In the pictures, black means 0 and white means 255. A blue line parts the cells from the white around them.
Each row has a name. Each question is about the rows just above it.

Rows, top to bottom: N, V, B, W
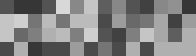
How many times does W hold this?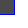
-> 6
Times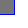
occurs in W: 1
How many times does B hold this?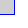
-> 1
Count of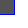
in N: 3
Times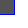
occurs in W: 0
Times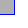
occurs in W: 5

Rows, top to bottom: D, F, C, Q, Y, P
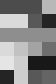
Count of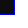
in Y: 0
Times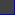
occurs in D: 0
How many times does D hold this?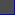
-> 3
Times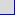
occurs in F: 2
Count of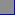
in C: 4
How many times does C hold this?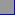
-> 0

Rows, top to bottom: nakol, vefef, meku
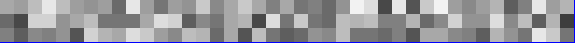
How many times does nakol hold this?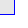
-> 4
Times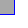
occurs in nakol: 4
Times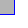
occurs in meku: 3
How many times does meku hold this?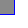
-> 4
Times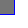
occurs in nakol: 2

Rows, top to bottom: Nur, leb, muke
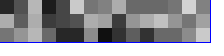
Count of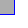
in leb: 4
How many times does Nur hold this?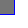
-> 2

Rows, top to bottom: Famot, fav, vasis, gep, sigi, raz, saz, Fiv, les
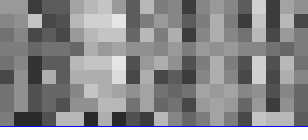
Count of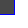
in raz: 5
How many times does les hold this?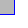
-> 5
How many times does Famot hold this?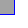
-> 2
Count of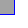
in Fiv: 2

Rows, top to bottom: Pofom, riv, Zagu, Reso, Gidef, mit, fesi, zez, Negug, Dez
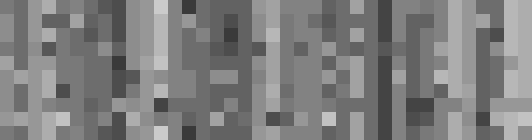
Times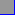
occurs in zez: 7
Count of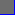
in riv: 8
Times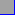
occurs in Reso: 2
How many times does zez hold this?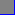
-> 7

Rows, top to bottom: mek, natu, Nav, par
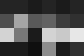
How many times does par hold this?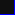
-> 1
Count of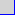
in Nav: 2
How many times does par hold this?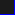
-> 3
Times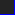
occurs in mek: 4
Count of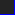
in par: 0

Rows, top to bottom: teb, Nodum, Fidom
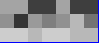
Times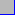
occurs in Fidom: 3
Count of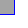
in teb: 3
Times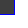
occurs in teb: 4

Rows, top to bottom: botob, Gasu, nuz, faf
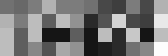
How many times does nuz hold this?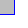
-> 4
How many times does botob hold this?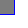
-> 4
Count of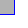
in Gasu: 1

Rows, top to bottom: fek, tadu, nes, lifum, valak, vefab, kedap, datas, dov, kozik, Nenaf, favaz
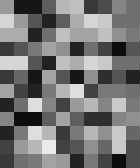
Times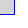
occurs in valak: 3
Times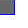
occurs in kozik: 1
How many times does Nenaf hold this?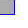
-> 0
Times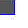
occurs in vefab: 2
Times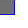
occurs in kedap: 1

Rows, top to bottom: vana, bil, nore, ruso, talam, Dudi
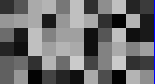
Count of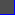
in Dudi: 1
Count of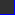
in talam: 2
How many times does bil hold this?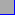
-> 2

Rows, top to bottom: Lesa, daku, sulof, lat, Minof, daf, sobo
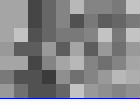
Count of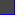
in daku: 1
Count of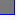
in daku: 2
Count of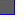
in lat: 4
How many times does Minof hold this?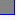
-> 3
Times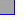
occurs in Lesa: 2
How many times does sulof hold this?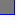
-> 3
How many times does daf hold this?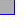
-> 1

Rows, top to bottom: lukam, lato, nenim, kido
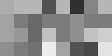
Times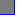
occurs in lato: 5
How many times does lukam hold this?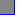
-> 1
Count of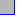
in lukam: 4

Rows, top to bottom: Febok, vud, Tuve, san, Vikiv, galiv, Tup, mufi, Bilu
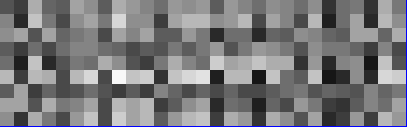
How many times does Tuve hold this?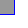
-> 1
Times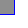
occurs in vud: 5

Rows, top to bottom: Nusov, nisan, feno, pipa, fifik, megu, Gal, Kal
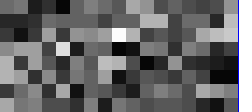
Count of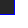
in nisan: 3
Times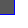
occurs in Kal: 3
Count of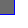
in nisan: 3

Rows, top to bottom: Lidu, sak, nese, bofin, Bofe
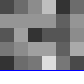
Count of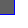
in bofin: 1
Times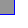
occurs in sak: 5
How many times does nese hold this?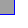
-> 1
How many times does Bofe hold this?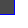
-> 1
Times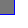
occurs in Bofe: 2
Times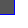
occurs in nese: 3

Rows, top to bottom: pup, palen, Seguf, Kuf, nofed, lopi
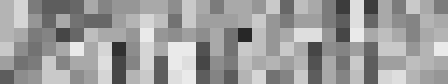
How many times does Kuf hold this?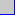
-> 5
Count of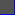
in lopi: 0
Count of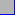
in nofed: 3
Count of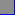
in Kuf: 4
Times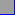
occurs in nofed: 4
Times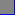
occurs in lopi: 3
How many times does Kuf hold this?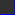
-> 1

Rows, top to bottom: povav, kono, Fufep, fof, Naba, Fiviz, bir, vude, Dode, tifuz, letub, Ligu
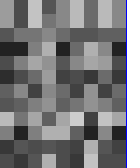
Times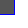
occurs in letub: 3
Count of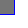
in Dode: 1
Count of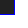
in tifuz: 3
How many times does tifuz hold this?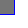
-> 0
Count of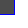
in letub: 2
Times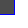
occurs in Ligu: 4
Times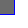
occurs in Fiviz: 2

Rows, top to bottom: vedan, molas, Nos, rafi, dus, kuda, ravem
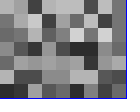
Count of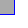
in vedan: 0
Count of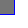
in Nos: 3
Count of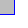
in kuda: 0
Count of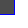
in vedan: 1
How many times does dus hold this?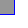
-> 3
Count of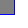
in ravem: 1

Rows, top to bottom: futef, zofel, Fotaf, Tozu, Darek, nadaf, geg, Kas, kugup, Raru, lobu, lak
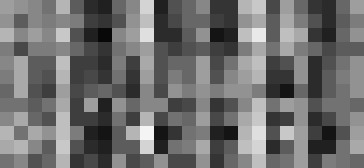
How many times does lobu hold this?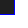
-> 4
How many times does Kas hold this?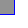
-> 2
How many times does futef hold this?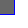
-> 4

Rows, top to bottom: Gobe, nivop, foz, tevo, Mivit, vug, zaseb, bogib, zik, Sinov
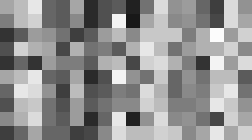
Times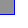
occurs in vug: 2
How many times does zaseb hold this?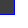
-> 1
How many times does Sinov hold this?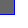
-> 3
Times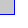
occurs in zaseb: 1
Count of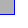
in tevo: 5
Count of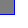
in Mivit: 3

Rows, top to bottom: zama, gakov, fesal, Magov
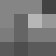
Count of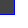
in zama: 1
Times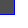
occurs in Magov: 1
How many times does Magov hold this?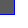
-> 3
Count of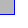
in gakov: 1
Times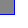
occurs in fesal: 0
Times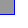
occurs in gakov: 1
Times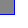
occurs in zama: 3

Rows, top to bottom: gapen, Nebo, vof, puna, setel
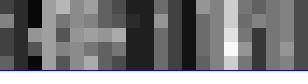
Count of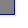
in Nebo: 5
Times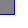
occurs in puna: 2
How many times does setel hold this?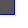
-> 1
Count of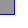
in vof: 3

